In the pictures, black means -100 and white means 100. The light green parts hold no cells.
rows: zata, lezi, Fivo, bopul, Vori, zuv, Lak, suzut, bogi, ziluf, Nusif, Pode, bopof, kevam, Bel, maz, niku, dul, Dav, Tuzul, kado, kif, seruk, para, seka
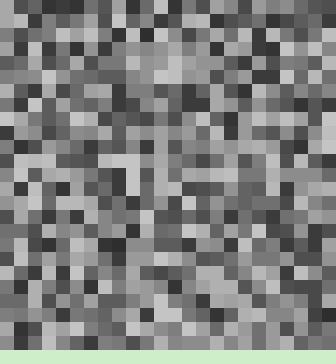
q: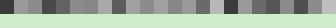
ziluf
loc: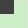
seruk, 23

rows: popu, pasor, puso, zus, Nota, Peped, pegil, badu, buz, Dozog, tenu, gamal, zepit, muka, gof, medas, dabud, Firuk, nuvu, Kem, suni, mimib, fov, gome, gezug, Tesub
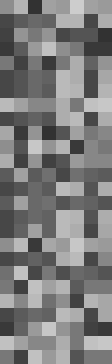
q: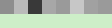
Firuk
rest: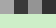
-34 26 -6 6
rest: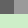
56 16 -6 -49 -55
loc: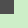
Kem, 5

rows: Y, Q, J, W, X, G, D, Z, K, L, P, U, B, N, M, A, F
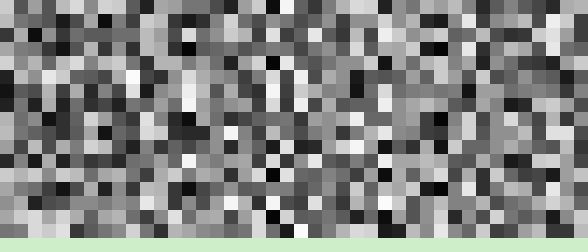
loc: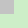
B, 42
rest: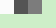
41 70 65 -80 -74 47 8 81 8 -19 59 -51 -40 24 47 -57 -57 47
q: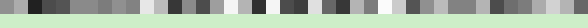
M
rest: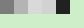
13 -8 41 24 47 2 -68 -29 2 -29 -45 -68 35 41
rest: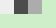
13 -80 -29 -34 -24 24 -24 59 24 -34 59 -40 -24 13 -19 -29 -80 -29
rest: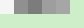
-51 70 -57 13 81 -29 -40 -3 -34 87 30 30 47 35 -29 -34 35 -8 -80 -68 59 65 24 -45

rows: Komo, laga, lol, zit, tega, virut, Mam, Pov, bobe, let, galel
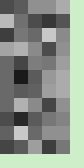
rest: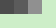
13 34
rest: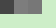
24
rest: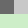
8
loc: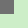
laga, 2
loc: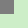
tega, 3
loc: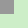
virut, 4
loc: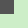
laga, 5

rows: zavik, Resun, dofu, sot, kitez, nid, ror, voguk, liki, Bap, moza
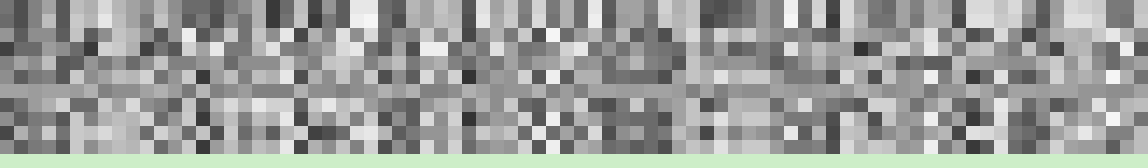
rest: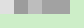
-60 -27 58 64 27 81 43 -5 48 53 11 -5 53 -5 -44 38 43 1 -16 87 -32
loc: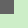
voguk, 22
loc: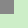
liki, 75
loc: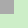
Resun, 36

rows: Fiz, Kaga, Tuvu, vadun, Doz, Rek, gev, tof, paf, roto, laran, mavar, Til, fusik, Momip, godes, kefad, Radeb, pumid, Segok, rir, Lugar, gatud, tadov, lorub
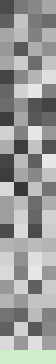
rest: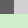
-31 7
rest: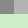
75
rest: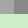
53
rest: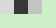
-10
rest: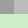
-15 36
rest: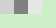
19
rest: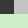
-10

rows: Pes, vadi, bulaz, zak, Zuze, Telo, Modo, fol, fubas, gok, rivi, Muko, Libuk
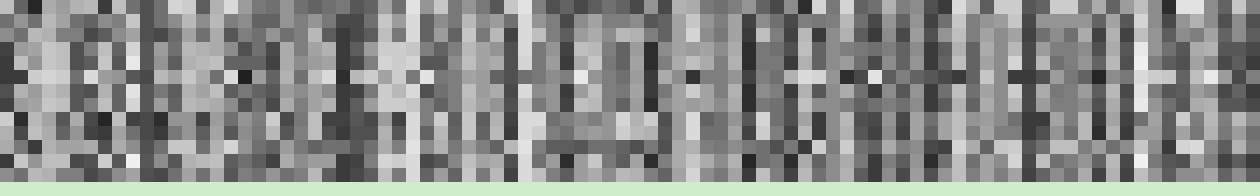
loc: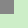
Muko, 33
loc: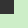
Telo, 50
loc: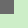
bulaz, 13

